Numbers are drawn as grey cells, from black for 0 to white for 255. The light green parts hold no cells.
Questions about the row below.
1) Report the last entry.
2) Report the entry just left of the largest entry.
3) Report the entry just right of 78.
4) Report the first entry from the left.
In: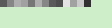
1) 49
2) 78
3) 228
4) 90

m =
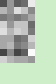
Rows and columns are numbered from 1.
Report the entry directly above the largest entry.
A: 182
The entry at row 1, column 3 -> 94
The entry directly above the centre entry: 196
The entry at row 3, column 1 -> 121
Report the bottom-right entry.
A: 151
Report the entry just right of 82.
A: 151
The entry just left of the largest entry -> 94
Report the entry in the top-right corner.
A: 235
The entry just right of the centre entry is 196
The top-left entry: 82
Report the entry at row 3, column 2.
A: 137
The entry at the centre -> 209
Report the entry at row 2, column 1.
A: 182

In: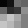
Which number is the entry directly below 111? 56
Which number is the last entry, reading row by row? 127
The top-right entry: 99
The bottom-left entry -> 197
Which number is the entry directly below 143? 127

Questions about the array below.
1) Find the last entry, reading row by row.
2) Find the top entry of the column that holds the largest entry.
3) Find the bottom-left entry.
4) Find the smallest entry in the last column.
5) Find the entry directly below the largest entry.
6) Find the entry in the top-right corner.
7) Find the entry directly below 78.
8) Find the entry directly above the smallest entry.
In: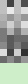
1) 150
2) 66
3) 106
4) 50
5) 150
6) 78
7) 221
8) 90
